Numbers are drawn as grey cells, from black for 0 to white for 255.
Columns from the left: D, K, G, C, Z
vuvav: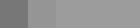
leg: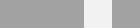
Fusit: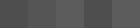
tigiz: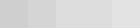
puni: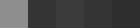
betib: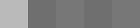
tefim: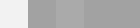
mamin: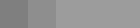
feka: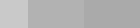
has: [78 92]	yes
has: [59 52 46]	yes
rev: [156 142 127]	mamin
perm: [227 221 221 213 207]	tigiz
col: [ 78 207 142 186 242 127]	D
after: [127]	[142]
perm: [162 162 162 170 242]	tefim

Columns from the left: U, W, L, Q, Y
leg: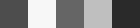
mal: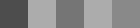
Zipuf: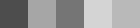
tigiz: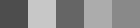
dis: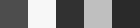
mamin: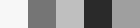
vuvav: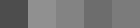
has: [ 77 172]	yes
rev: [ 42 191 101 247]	leg
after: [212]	[185]
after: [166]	[117]

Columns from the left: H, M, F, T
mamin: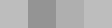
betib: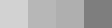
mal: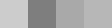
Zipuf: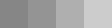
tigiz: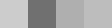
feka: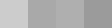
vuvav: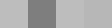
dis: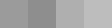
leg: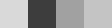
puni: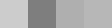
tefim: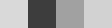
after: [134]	[148]
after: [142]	[175]
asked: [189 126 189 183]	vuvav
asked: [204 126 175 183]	puni

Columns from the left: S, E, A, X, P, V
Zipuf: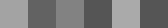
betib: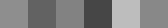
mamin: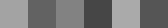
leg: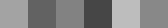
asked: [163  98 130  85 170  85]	Zipuf
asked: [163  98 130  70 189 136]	leg

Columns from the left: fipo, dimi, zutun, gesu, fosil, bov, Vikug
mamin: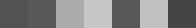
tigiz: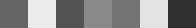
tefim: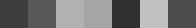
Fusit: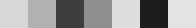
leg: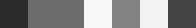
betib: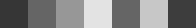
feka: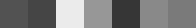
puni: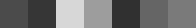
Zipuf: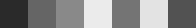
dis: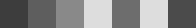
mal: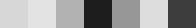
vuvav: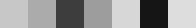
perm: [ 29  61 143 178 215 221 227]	Fusit
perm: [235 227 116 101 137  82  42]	Zipuf

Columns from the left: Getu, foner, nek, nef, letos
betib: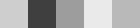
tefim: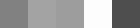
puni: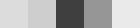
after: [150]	[234]
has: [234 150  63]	no
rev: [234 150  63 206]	puni
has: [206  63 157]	yes
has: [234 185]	yes
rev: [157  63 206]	betib

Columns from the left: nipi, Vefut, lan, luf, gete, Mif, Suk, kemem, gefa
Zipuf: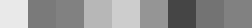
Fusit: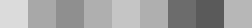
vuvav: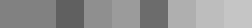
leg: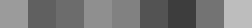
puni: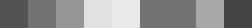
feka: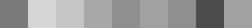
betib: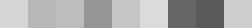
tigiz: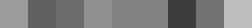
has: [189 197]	yes
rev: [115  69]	Zipuf
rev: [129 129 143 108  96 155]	tigiz

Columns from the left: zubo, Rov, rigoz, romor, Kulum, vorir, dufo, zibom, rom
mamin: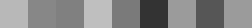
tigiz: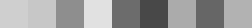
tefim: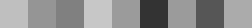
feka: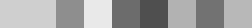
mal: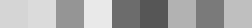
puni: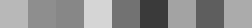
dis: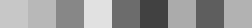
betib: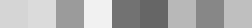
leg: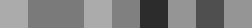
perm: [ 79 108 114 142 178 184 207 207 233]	feka
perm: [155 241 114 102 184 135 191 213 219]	betib
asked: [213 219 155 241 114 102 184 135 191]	betib
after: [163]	[94]
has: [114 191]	no

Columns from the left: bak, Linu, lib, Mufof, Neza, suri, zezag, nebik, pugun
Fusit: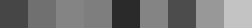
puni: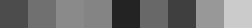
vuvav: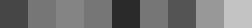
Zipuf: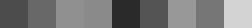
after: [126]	[42]
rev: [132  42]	Fusit
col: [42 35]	Neza
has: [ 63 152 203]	yes
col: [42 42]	Neza
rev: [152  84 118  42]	vuvav
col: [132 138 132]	lib

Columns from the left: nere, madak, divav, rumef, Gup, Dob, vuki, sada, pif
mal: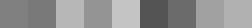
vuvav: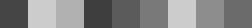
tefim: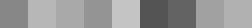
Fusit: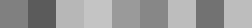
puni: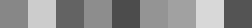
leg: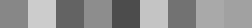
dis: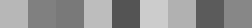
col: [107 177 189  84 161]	pif
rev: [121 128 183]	dis

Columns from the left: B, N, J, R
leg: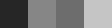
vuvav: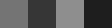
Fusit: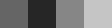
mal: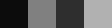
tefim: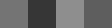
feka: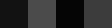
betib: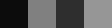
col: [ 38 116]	B
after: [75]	[5]
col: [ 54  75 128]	N
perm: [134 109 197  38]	leg
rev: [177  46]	mal

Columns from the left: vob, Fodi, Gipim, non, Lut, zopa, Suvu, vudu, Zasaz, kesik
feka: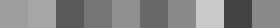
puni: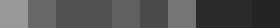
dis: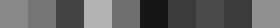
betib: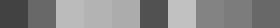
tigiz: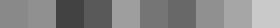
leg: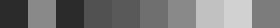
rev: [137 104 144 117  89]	feka
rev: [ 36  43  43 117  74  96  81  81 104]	puni
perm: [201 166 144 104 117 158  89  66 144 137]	tigiz
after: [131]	[124]
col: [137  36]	kesik
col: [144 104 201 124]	kesik
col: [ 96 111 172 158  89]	Lut

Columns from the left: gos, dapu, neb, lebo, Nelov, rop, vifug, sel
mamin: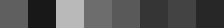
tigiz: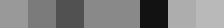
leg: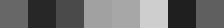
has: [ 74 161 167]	yes
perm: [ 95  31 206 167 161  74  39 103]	leg

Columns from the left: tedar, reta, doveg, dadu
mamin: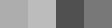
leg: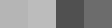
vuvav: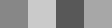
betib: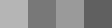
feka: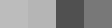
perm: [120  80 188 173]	mamin
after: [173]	[188]
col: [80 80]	doveg

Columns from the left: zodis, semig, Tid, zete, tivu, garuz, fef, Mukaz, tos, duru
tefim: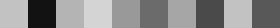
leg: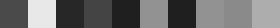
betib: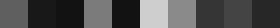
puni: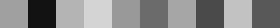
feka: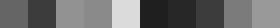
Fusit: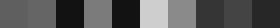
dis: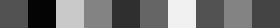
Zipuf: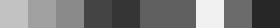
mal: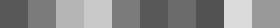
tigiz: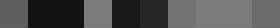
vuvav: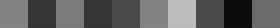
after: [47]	[101]
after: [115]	[123]
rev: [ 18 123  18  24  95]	betib
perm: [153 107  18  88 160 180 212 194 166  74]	puni
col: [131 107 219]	tos

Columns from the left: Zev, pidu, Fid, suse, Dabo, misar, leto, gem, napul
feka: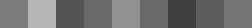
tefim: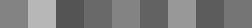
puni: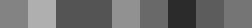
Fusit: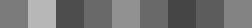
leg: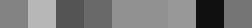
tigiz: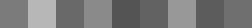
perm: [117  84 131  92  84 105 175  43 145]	puni
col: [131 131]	Zev
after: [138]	[84]
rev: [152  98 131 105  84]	tefim
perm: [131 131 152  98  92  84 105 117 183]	tefim

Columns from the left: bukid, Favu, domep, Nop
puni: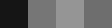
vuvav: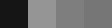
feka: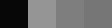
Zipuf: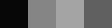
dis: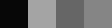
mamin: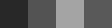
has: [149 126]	yes
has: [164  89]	yes
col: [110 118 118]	Nop
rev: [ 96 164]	Zipuf
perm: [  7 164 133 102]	dis

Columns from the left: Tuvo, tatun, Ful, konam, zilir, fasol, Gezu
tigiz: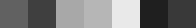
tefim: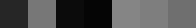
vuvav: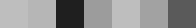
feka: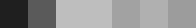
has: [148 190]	no
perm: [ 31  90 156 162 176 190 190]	feka
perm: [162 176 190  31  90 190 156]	feka

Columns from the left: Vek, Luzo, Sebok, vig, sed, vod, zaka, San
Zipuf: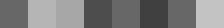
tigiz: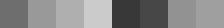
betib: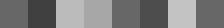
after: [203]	[56]
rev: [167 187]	betib
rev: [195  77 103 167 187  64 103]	betib
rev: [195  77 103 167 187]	betib
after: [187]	[167]
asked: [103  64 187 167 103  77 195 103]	betib
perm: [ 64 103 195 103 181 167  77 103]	Zipuf

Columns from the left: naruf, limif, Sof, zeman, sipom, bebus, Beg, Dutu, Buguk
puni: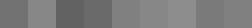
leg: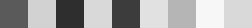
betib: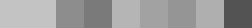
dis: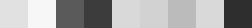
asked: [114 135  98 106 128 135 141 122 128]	puni
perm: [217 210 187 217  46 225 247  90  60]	dis
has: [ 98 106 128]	yes
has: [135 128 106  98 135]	no
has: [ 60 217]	yes

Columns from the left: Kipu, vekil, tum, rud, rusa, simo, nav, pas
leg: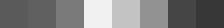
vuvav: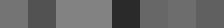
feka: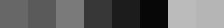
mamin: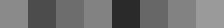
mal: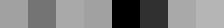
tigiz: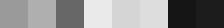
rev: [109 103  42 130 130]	vuvav
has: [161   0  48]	yes

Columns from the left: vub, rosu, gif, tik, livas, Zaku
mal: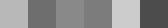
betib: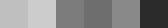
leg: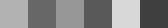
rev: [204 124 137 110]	mal
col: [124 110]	tik

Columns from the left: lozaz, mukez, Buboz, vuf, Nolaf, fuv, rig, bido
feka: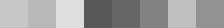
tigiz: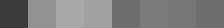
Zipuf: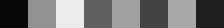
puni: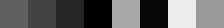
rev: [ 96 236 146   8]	Zipuf
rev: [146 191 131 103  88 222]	feka
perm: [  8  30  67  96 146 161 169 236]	Zipuf
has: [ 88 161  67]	no
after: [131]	[191]

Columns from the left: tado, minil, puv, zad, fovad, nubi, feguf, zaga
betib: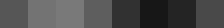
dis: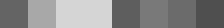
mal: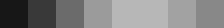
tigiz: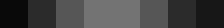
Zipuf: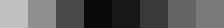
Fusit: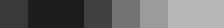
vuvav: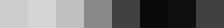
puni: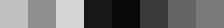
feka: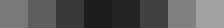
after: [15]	[65]
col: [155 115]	zad
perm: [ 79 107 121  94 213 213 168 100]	dis
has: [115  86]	yes
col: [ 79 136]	zaga

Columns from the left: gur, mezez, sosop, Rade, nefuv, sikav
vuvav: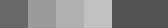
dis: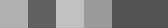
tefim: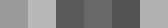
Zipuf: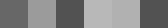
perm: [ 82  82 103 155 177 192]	vuvav
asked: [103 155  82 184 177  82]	Zipuf
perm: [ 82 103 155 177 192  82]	vuvav
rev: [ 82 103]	tefim
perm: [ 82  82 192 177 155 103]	vuvav
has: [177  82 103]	no
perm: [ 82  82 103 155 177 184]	Zipuf

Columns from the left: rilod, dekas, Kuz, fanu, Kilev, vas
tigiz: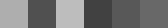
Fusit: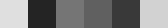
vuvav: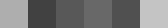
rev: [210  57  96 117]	Fusit
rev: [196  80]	vuvav
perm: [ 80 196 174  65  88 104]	vuvav
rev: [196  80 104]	vuvav
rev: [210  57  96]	Fusit

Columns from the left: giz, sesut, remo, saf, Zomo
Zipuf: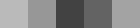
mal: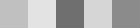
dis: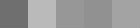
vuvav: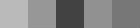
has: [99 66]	no
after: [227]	[111]
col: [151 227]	sesut
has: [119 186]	no
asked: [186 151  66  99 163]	Zipuf
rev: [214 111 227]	mal

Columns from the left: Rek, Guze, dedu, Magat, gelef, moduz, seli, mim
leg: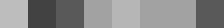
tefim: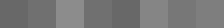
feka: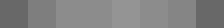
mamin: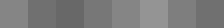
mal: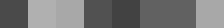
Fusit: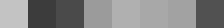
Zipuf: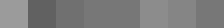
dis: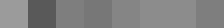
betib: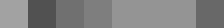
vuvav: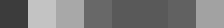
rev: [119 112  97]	Zipuf
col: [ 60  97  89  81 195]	Guze
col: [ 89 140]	dedu

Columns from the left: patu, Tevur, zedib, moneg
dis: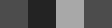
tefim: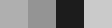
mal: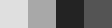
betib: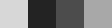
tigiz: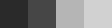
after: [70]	[181]
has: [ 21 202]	no
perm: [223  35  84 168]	mal
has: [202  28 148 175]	no
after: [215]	[35]
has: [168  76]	yes
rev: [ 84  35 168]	mal

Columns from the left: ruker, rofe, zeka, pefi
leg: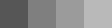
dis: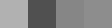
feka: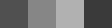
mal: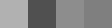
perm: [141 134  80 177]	dis
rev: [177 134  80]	feka
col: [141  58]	pefi

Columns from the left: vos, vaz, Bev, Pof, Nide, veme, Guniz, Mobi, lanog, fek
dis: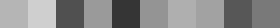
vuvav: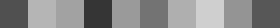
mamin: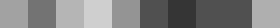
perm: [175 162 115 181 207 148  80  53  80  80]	mamin
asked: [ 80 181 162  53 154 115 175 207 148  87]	vuvav
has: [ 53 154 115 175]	yes
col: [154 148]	Nide
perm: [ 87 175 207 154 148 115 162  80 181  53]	vuvav
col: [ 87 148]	lanog

